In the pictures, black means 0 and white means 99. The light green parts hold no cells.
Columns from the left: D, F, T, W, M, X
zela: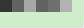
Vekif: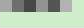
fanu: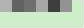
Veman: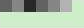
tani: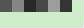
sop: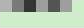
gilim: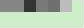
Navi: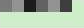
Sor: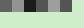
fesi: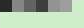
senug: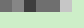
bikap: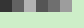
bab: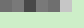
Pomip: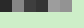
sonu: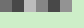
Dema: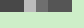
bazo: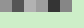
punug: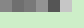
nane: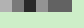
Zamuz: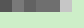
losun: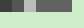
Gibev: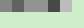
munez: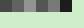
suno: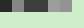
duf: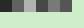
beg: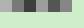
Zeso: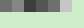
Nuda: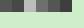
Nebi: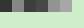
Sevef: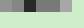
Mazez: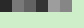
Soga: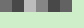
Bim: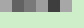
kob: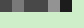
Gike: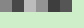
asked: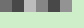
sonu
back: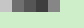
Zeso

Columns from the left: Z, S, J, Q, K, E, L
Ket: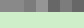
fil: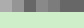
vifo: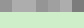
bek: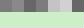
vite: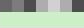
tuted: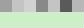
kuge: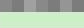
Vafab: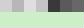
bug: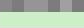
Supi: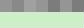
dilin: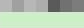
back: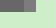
fil
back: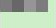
Ket
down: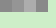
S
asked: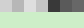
Vafab
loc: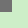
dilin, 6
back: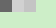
bek

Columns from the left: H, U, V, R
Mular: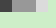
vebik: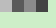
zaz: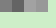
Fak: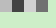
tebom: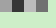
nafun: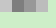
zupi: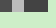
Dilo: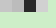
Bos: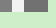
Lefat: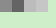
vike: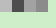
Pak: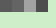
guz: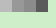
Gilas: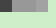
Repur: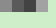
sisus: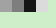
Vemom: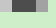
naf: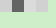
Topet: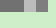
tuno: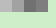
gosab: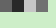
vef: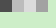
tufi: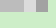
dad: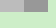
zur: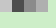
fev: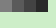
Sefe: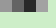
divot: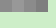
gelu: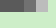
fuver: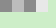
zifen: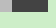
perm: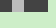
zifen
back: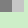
nafun
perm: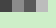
vebik
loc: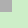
zur, 4
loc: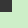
tebom, 2
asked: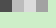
vef
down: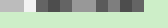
U

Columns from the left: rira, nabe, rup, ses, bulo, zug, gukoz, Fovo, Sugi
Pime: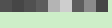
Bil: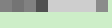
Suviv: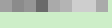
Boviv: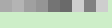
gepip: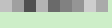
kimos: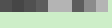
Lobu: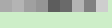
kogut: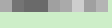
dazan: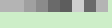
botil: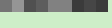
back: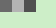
gepip
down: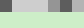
gukoz
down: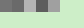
bulo
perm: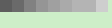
Lobu
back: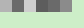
dazan
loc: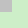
gepip, 1

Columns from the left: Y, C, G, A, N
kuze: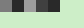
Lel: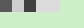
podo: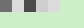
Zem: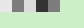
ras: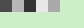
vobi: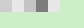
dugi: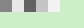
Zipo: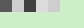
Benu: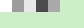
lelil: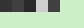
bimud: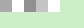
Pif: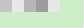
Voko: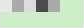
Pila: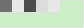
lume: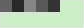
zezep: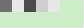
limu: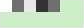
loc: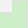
dugi, 5
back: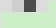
podo

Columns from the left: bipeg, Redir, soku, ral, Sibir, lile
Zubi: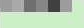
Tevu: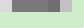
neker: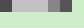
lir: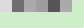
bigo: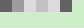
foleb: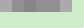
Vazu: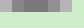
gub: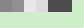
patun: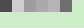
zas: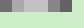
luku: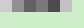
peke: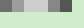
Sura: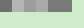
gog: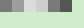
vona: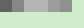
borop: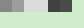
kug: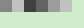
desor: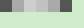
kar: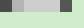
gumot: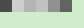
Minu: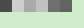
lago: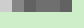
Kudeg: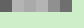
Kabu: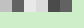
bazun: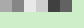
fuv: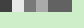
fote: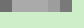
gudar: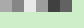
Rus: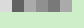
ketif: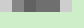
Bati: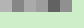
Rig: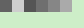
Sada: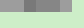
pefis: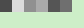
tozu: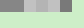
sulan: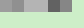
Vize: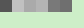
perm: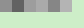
Bati
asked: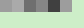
Zubi

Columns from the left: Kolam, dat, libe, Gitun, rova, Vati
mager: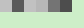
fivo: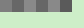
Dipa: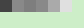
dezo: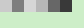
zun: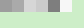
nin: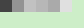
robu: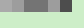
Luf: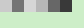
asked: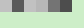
mager
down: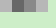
Gitun

